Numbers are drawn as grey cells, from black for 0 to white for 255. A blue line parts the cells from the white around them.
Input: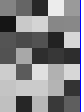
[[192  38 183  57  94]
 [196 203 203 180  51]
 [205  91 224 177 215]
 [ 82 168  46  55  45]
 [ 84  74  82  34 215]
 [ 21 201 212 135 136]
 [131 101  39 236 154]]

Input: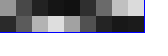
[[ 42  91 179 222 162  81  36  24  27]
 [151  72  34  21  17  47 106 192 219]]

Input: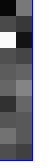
[[ 78  64]
 [114  88]
 [ 85  88]
 [ 49 102]
 [102 132]
 [ 92  99]
 [ 80  69]
 [250  19]
 [ 74  56]
 [  7 120]]

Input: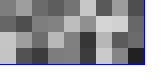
[[196  82  60 125 127  60 202 133  33]
 [197 158 110 184 128  54 183  91 107]
 [102  78 126 130 189 144 213 209 103]
 [126 158 107  93 116 199  89 156  78]]

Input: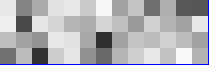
[[114 188  50 204 230 144 105 181 207 232 193 249 179]
 [189 163 148 232 225 168  48 161 196 187 209 187 162]
 [238  73 230 212 182 172 213 191 153 209 180 162 233]
 [233 132 170 226 232 202 247 162 195 112 175  87  85]]

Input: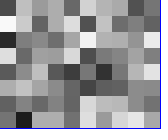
[[116  28 174 174 113 222 154 214 230 168]
 [ 97 131 104 130 100 216 188 184 140 114]
 [174 194 165 139 101  69  94  97 140 138]
 [ 90 140 191  88  61 119  50 119 182 227]
 [222 105 160 157 217  78 122 133 163 127]
 [ 42 126 137 110 166 242 178 175 148 235]
 [249 203  99 173 221  81 194 109 127  98]
 [ 75 191 155 173 104 210 180 170  81 117]]

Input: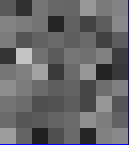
[[157 100  32  79 105  37 129 137]
 [107  86  90 100 107 143 125  98]
 [116 108  79  82  93  70 151  85]
 [141 123 107  94  99  70 110 128]
 [118 128 163  58 107 151  35  56]
 [ 52 195 113  91 118 112 129  61]
 [123  84  98 106  94 106  65  93]
 [131 123 116  37  96  67  93 137]
 [ 89  48 117 103 102 152 122 131]]
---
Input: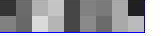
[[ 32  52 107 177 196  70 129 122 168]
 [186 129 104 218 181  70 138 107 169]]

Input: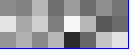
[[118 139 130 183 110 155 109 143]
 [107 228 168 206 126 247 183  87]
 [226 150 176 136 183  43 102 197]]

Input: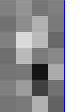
[[127 128 148 118]
 [122 114 141 177]
 [104 129 217 186]
 [136 110 186 123]
 [171 118 119  20]
 [113 127 156  64]
 [ 99 118 121 177]]

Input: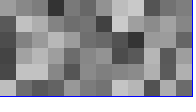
[[126 157 136 125  51 121 103 146 189 201  84 114]
 [134  89 193 174 131 110 116  65 202 159 139 162]
 [101  77 130 154 184 156 111 104  82  52 154 156]
 [158  68 162 183 158 108 135 147  76  89 182  89]
 [176  72 194 194 135  85 138 127 133 139 176  91]
 [107 190 110  89  99 152 124 115 196 182  82 173]]

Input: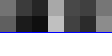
[[118 115  59  37 168  72  64]
 [140  95  27  15 192  65  43]]

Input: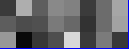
[[166  58 174  94 137 129  59 108]
 [162  93  76  80 122 104  50 108]
 [ 56 152   9  55  78 216  58 123]]

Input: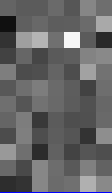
[[110 100  91  91 106  86 134]
 [169  16  95 104  93  94 107]
 [ 41  51 159 181 112 247  91]
 [137  66 102  70  90  94 131]
 [114 126  76  79 100  77 162]
 [110  88 111 125 106  93  66]
 [103 111  85 114 105  92  81]
 [105 101 125  57  91  78  80]
 [142  76 127  78  93  85  51]
 [ 78 153 111  44  97  67  85]
 [ 98 105  73 135 109  89 128]
 [137  45  51 135 107 112 176]]
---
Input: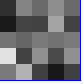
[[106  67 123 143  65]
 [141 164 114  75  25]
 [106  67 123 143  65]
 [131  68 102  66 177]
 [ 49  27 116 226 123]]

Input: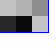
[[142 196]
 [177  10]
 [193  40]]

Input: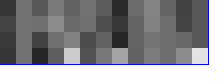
[[ 88  88  88 227]
 [ 67  68 104 140]
 [100 111 111 111]
 [131 130 117 124]
 [108 100 100  98]
 [ 42  56  38 164]
 [ 92  79  99 120]
 [114 112  77  82]
 [ 98 107 130 203]
 [123 139 112  94]
 [ 89 113  67  39]
 [114 114 114 114]
 [ 54  68  58  54]]

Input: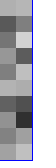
[[182 127 210  92 191 173  80  48 160 192]
 [176  89 117 151 127 179  97 146 130 162]]

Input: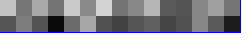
[[117  28]
 [159  90]
 [135 135]
 [ 84  81]
 [ 89  69]
 [181  97]
 [136  85]
 [115  66]
 [210  81]
 [138 166]
 [202 107]
 [116   9]
 [169  82]
 [118 125]
 [195  85]]

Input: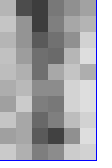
[[162 180 210 222 174 222 222 210 222 210]
 [144 167 144 182 196 211 211 189 144 204]
 [120 127 113 106 168 140 120 127  65 140]
 [ 61  61  90 111 111 140 126 104  90 126]
 [ 76 148 148 157 176 185 203 167 167 176]
 [181 197 181 193 189 173 160 197 160 202]]

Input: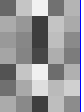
[[180 170 138 124 176 208 140]
 [113 196 190 174 109 186 190]
 [241  61  61  71 240 222  62]
 [197 151 135 132 197 169 137]
 [103 171 153 165  83 112 171]]

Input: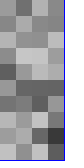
[[137 133 188 157 173 100 151 120  57  93]
 [178 137 144 196 186 101  95 194 103 193]
 [112 171 146 198 153 102 124 155 172 144]
 [155 135 180 140  95 152 116 183 157 193]]

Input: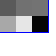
[[115   6]
 [113 230]
 [ 90 168]]
